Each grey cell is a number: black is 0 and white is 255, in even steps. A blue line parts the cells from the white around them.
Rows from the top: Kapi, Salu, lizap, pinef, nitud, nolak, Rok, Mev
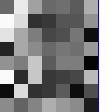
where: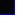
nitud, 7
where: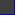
nolak, 5
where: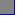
Mev, 3
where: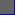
Mev, 2

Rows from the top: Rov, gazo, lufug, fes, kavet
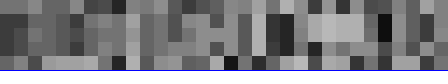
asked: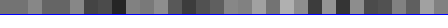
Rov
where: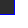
kavet, 19
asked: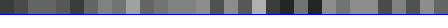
fes
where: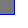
Rov, 11
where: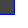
Rov, 7
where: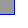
kavet, 4
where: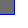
lufug, 27

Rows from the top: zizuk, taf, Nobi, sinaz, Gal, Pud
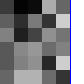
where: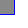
sinaz, 2
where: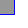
sinaz, 3
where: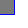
taf, 3
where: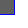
taf, 1
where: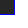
Gal, 4
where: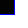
zizuk, 2
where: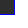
taf, 2

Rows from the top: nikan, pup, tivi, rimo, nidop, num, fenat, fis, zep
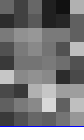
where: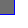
nidop, 5
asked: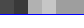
fenat
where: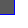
pup, 3
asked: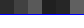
pup

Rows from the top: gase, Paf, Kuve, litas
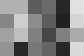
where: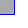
Kuve, 6
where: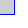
Paf, 2
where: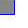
Paf, 1
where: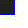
Paf, 5
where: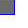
gase, 4
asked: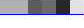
gase
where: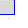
litas, 6

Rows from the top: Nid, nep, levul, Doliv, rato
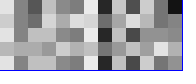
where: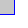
Nid, 9
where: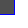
Nid, 10

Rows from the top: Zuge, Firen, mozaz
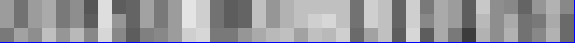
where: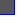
Zuge, 7
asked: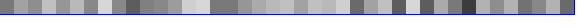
mozaz
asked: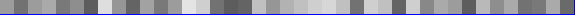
Firen
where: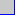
Zuge, 35
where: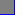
mozaz, 11

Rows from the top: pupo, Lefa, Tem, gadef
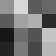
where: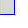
pupo, 2
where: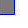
gadef, 2
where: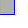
Lefa, 3
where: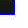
Tem, 1
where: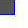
Tem, 3

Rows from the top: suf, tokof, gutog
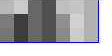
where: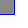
gutog, 5
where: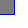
tokof, 1
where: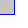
suf, 6

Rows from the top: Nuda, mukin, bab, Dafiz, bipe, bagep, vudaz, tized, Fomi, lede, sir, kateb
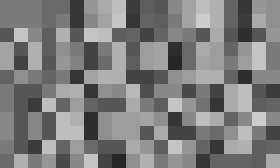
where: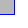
vudaz, 10
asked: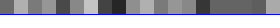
kateb
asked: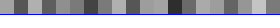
Dafiz
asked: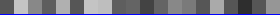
bab
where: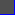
vudaz, 11
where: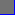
tized, 15
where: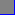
bipe, 6

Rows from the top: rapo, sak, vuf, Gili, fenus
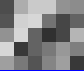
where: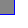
fenus, 4
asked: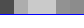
rapo
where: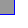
Gili, 5
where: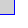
sak, 2

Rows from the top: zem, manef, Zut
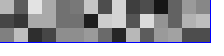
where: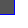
manef, 10
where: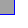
Zut, 13

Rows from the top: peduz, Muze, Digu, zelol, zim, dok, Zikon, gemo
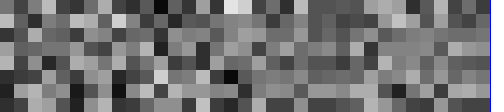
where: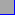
Zikon, 33
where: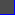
Muze, 26

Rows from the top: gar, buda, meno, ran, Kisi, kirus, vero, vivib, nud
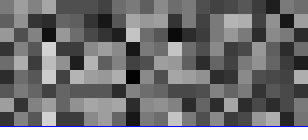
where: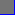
nud, 22
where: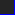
nud, 21

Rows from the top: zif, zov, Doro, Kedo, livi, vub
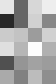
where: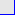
zif, 1
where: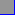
livi, 2
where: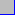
vub, 3
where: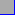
vub, 1

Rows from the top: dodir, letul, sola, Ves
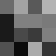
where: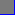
letul, 4
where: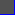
Ves, 1
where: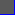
dodir, 3
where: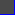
sola, 2
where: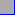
Ves, 3
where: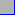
dodir, 4

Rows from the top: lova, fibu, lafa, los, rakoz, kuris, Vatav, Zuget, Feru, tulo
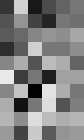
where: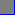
Zuget, 6
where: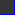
lova, 1
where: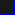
lova, 3
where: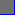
fibu, 6
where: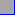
lafa, 6

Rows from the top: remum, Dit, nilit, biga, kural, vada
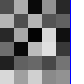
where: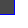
kural, 4
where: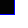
nilit, 3
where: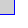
vada, 3
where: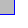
biga, 3
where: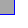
nilit, 2
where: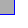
remum, 2

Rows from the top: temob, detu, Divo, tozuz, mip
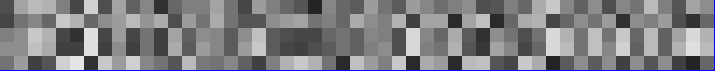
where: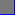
mip, 15
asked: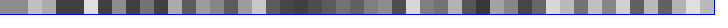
tozuz
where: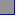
detu, 11
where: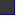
tozuz, 35
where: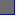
temob, 32

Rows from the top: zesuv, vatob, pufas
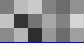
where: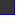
vatob, 2
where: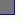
vatob, 3
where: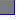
zesuv, 1
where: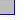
zesuv, 2
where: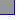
pufas, 4

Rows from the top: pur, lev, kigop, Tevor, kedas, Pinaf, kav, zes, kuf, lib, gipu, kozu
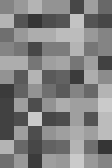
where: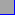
kedas, 5
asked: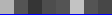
lev
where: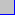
lev, 6

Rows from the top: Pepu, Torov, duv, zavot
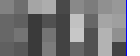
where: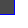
Pepu, 5
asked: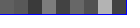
zavot
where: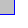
Torov, 6
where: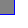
Pepu, 1
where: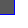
zavot, 2

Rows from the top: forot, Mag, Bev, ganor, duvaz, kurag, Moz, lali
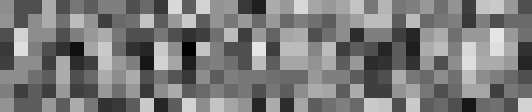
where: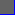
Bev, 20
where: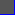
kurag, 13
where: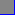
ganor, 23
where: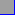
Mag, 26
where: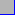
forot, 28
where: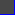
Moz, 7

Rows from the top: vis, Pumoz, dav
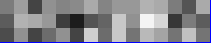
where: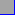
dav, 12
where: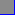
vis, 6

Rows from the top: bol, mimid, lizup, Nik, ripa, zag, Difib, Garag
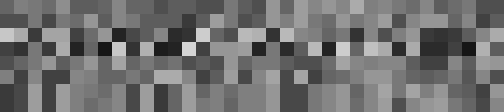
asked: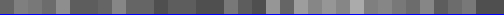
bol
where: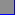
bol, 5
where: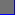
ripa, 13
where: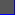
zag, 34

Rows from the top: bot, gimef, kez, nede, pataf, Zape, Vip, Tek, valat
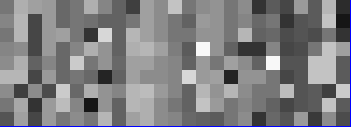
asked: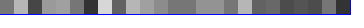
kez
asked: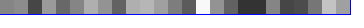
nede
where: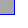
Tek, 2
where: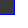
valat, 23
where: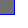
gimef, 7
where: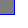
nede, 13

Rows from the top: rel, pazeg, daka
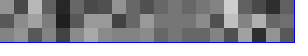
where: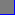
pazeg, 4
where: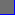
pazeg, 21

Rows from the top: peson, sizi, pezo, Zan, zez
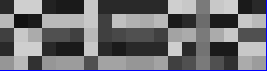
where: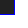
peson, 4
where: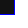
sizi, 2
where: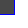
pezo, 9
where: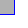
sizi, 10
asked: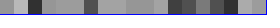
zez
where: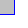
sizi, 9
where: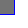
Zan, 15

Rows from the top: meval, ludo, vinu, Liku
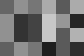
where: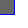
meval, 1
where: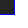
ludo, 6

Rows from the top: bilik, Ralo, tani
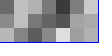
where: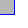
tani, 1
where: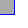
Ralo, 7
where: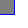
bilik, 6
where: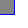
tani, 2

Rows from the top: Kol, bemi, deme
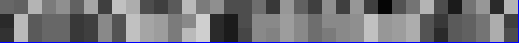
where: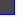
deme, 18
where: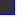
deme, 1
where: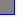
deme, 20

